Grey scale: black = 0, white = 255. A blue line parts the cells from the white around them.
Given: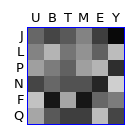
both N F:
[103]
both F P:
[124]
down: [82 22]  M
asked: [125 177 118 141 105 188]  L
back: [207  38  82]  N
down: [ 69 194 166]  U

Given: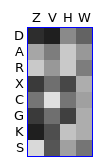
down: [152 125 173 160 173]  W
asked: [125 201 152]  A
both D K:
[31]
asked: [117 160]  C
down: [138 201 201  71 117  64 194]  H

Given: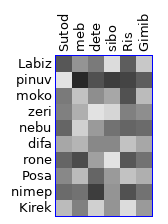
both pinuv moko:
[81]
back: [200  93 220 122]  Labiz
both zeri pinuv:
[226]
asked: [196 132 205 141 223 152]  Kirek
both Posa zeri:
[175]

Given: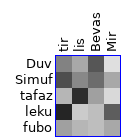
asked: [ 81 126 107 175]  Simuf
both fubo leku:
[190]
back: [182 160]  fubo
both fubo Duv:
[168]
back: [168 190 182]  fubo

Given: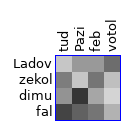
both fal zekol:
[117]
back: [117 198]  zekol
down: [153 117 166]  feb
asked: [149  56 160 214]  dimu
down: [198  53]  Pazi

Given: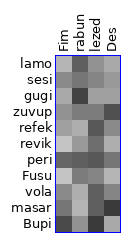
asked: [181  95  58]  masar
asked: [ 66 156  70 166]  Bupi
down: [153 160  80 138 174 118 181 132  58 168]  Des
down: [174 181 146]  rabun
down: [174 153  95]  rabun
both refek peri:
[88]
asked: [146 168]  lamo

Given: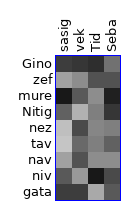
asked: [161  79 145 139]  nav
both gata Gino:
[61]
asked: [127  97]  tav
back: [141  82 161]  nav
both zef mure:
[141]
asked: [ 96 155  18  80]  niv

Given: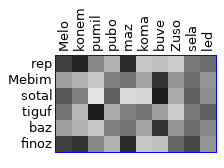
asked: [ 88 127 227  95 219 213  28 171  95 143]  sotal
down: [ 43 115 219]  maz
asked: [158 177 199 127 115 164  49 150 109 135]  baz
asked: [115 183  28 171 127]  tiguf
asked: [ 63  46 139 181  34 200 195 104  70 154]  finoz
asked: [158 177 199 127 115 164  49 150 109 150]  Mebim

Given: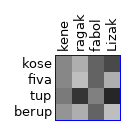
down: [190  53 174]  ragak
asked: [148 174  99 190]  berup

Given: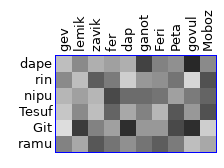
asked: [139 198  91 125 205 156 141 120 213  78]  rin
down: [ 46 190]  govul
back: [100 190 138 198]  Tesuf

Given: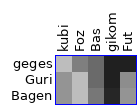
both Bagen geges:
[189]
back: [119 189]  Bagen
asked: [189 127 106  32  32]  geges
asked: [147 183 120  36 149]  Bagen

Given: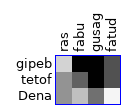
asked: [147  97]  tetof
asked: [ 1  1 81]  gipeb
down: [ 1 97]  fabu
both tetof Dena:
[147]
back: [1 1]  gipeb

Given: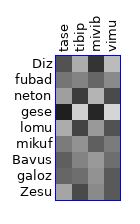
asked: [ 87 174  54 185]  Diz
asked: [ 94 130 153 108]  Bavus

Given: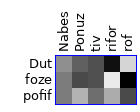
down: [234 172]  rifor
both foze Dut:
[80]
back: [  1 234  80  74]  foze
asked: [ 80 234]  foze
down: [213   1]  rof
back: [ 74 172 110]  pofif
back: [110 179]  pofif

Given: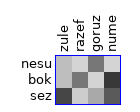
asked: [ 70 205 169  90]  sez
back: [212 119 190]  bok
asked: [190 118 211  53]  bok
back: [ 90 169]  sez
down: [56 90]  nume

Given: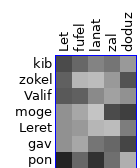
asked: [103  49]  pon
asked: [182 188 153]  zokel
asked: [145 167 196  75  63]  moge

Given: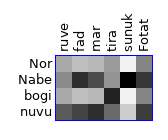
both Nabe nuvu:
[46]
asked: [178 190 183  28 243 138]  bogi
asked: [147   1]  Nabe

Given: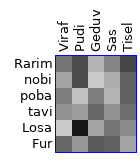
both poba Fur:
[96]
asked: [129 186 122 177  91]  poba
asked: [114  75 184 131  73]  Rarim

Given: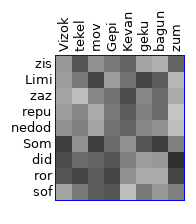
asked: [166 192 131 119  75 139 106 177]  zaz
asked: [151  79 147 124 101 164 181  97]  zis
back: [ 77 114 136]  zaz
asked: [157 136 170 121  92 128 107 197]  repu

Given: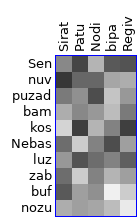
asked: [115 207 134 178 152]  zab
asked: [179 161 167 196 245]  nozu
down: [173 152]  Regiv
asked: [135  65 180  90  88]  Sen

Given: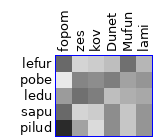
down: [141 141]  Dunet
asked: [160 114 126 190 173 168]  ledu
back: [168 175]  ledu
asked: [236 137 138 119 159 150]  pobe
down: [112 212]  zes
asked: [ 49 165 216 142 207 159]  pilud

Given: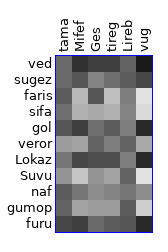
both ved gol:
[63]
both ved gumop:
[99]
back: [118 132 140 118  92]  naf
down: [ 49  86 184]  Mifef
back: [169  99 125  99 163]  veror
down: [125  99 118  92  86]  Lireb
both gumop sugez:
[92]

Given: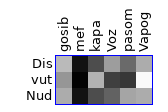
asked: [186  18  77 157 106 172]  Dis
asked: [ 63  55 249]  vut
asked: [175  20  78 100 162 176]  Nud
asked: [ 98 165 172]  Nud

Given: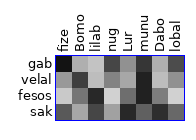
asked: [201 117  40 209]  fesos
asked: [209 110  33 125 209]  fesos

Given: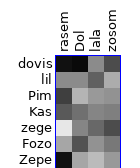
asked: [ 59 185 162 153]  Pim
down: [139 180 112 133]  Dol
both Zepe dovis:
[17]
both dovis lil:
[139]
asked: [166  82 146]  Fozo
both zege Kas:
[133]

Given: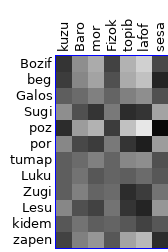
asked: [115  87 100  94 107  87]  Luku
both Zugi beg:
[60]
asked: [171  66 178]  Bozif
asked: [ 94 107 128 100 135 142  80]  tumap
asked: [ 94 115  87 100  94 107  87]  Luku
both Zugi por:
[60]

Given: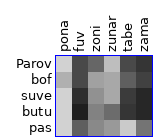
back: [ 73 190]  Parov
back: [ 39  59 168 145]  suve

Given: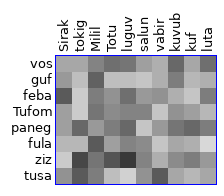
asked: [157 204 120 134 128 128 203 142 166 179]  Tufom
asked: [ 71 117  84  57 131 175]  ziz
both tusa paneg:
[125]
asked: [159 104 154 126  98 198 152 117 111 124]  paneg
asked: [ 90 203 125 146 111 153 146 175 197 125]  feba
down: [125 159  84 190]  Totu

